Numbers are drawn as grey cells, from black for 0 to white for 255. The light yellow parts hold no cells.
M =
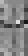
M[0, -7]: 184
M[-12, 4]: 151
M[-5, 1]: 143
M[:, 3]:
[137, 133, 100, 110, 123, 132, 98, 126, 117, 107, 93, 118, 138, 106]
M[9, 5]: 147
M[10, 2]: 148
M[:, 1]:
[143, 174, 162, 162, 170, 139, 63, 142, 137, 143, 160, 145, 163, 179]
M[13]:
[110, 179, 168, 106, 144, 178, 103]
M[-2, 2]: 128
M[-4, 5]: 159
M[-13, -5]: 145
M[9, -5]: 147
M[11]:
[149, 145, 157, 118, 131, 160, 109]
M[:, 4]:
[136, 141, 151, 138, 137, 222, 53, 141, 130, 140, 139, 131, 143, 144]
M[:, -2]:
[138, 152, 139, 155, 167, 78, 95, 160, 148, 147, 159, 160, 139, 178]
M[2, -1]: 61
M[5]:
[69, 139, 135, 132, 222, 78, 21]
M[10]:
[133, 160, 148, 93, 139, 159, 100]
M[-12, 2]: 153

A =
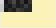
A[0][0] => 215
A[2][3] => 30
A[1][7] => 37
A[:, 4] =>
[28, 29, 63]
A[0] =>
[215, 22, 47, 72, 28, 55, 19, 54]
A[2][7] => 37

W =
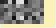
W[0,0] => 36
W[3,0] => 71
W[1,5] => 131
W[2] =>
[87, 61, 127, 112, 88, 115, 127, 124, 94, 115, 135]
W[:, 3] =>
[33, 96, 112, 74, 16, 136]
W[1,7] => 98
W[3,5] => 140
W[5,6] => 153
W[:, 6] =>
[24, 81, 127, 70, 37, 153]
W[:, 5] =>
[227, 131, 115, 140, 218, 96]
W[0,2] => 192
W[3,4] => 164
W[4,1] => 132
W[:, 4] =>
[218, 172, 88, 164, 174, 64]
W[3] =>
[71, 121, 158, 74, 164, 140, 70, 69, 149, 168, 54]
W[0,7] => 103
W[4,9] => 134

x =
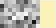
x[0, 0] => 211
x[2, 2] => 143
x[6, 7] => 103
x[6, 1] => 127
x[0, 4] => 117
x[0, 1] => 174
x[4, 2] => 94
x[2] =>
[103, 215, 143, 209, 178, 117, 216, 212, 183, 171]
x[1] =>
[54, 164, 191, 179, 168, 125, 148, 173, 142, 187]
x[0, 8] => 225
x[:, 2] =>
[197, 191, 143, 218, 94, 205, 166]
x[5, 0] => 152
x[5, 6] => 140
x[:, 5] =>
[143, 125, 117, 229, 229, 124, 123]
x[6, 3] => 147
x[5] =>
[152, 183, 205, 154, 80, 124, 140, 170, 17, 175]
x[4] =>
[153, 156, 94, 254, 206, 229, 60, 161, 200, 114]
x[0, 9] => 200

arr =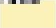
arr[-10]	191
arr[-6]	231
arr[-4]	152
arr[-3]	164

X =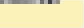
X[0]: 127
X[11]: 175
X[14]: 143

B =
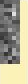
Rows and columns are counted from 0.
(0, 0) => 68
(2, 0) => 125
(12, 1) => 148
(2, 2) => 146
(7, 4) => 107
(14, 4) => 107
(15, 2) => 49
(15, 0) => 114
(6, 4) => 107
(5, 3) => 80
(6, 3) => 115
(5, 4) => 77
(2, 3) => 175
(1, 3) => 148
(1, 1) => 69
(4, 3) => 131
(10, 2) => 81
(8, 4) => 138
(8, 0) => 68
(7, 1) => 101
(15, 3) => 107
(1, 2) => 65
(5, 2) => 130
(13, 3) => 167
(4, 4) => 107

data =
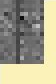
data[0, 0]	116
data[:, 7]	[100, 105, 96, 107, 112, 112, 77, 105, 88, 108, 108, 109, 109, 106, 107, 106]
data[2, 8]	102
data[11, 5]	90
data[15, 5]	108
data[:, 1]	[127, 110, 132, 58, 118, 144, 118, 124, 144, 111, 107, 111, 93, 121, 105, 111]
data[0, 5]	84
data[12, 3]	112
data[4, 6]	123
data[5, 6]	74
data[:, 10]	[88, 110, 83, 112, 68, 107, 113, 107, 68, 110, 128, 100, 109, 108, 134, 111]
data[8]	[121, 144, 126, 85, 74, 61, 92, 88, 97, 125, 68]
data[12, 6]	130
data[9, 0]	111
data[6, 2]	156
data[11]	[119, 111, 105, 112, 72, 90, 113, 109, 109, 118, 100]
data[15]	[113, 111, 114, 111, 72, 108, 107, 106, 112, 117, 111]
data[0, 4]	72
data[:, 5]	[84, 110, 80, 148, 14, 83, 108, 124, 61, 108, 150, 90, 125, 123, 166, 108]
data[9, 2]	116
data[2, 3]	94
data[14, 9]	87
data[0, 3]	98
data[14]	[89, 105, 123, 106, 66, 166, 101, 107, 110, 87, 134]

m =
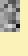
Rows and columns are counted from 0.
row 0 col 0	166
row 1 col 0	168
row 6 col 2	217
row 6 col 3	173
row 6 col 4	13
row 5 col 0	167
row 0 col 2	92
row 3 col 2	133
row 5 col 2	109
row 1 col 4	163
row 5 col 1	167

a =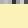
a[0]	175
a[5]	204
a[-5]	177

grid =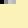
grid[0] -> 2
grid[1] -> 141
